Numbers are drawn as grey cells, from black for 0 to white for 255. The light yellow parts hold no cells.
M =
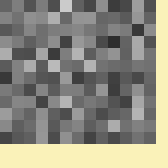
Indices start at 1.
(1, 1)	100
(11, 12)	129
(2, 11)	90
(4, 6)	66
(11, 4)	148
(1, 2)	126
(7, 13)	103
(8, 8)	91
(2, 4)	138
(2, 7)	148
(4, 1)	140
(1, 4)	124
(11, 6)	120
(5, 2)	79
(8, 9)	149
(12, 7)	108
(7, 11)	89
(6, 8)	179
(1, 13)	80
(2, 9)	102
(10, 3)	100
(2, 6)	104
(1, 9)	142
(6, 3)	172
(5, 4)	165
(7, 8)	84
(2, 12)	150
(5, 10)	147
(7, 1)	56
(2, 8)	149
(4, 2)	123
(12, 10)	74

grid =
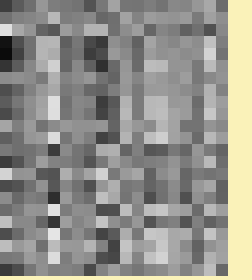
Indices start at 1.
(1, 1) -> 62
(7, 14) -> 153
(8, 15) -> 150
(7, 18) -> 137
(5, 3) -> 113
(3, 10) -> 112
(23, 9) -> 131
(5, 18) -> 211
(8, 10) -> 126
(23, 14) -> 139
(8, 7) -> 128
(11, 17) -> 115
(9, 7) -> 135
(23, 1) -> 58
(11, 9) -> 149
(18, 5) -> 226
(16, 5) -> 87
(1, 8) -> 83
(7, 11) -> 153
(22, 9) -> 78
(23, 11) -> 129
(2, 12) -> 131
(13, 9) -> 172
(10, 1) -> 74
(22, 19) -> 161
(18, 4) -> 147
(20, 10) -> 90
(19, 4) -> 102
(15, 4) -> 88
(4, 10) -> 143
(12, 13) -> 190
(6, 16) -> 148
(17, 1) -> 140
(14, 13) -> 126
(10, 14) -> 189
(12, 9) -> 66
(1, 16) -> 133

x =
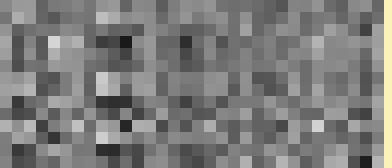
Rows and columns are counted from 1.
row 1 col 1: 137
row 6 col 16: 84
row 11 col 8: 108
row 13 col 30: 115
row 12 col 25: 160
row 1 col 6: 124
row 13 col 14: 136
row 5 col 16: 72
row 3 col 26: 108
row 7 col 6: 124
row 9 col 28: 136
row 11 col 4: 65
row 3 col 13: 141
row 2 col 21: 144
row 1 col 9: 146
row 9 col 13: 132
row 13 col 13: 114
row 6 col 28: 137
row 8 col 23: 82
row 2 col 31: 93
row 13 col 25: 104
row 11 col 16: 83
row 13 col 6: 150
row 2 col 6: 112
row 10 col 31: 66
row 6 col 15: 110
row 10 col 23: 127
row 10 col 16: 112
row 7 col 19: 147
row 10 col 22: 98
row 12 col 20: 93
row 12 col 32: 124
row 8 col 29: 112
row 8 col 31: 84
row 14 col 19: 142
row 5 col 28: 135
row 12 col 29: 101
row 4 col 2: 79
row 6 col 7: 147

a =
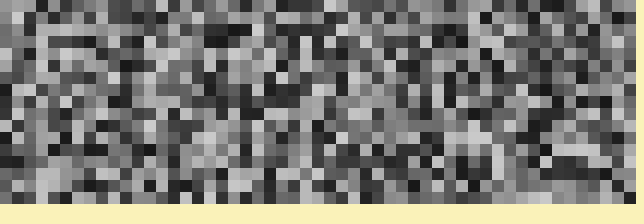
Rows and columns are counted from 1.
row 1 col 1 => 149
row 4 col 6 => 74
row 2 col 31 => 71
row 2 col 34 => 123
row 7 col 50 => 88
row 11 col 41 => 77
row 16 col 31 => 56
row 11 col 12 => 126
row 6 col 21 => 128
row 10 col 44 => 147
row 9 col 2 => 141
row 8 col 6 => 95
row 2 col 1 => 134
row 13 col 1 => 60
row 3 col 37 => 52
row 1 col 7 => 95
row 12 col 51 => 60
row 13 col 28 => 183
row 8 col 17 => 145
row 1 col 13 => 82
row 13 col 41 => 112
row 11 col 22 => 197
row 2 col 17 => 189
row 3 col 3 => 45
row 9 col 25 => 56
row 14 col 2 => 33
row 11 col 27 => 29
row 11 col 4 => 158
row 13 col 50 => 194
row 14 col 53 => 195
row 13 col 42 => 193
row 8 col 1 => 28
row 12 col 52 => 30
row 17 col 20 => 144
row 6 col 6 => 169
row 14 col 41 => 54
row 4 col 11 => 62
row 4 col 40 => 143

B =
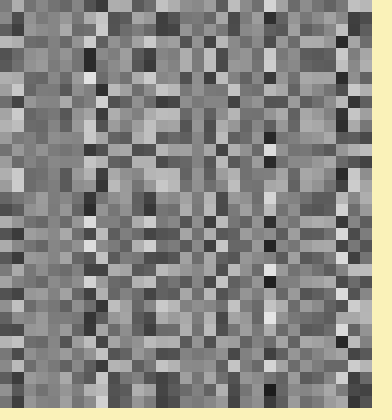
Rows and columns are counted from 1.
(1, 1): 123
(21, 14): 114
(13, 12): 78
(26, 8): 110
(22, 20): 86
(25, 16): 167
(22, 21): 151
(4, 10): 146
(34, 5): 128
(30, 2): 75
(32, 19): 111
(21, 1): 171
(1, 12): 90
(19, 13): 203
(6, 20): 152
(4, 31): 109
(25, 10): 102
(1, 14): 193
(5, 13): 65
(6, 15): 131
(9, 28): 141
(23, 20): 185
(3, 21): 137
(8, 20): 195
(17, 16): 162
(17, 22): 110
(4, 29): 42
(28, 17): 114
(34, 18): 135
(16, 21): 117
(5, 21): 148
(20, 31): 125
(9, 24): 85
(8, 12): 110
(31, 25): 108
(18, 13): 55
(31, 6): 98
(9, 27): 111
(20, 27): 93

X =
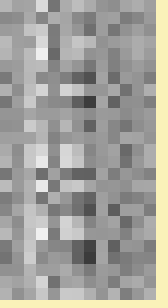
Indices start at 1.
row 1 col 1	181
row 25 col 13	176
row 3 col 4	202
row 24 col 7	166
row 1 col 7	189
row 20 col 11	129
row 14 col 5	132
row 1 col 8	171
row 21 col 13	124
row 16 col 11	144
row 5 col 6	181
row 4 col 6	176
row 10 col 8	140
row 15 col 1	118
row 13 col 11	105
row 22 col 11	123
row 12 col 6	150
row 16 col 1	187
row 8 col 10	168
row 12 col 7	156
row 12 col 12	163
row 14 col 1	179
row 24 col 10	125
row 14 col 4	232
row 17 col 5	175
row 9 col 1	118
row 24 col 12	171
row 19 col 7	182
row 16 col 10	150
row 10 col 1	149
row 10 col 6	163
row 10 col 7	150
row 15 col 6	123
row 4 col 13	164
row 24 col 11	164
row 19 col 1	166
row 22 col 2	148
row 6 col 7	149

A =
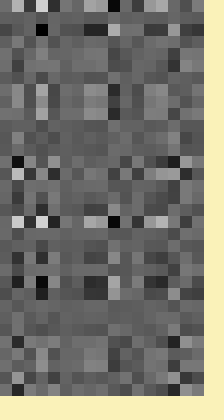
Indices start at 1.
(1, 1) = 109
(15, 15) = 154
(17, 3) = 116
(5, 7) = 107
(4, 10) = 85
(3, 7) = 80
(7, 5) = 104
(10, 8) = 139
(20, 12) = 99
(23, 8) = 106
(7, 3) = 103
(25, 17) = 63
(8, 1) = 109
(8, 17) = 116
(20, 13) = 97
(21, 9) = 81
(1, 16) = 79
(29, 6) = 99
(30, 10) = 66
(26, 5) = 101
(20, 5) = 105
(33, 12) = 112
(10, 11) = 90
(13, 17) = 86
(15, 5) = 45
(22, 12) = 118
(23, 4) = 110
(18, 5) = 112
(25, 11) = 108
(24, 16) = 107
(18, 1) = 87
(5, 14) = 101
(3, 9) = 37
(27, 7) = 96
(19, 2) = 202
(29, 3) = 122
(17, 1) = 102
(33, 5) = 130
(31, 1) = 111
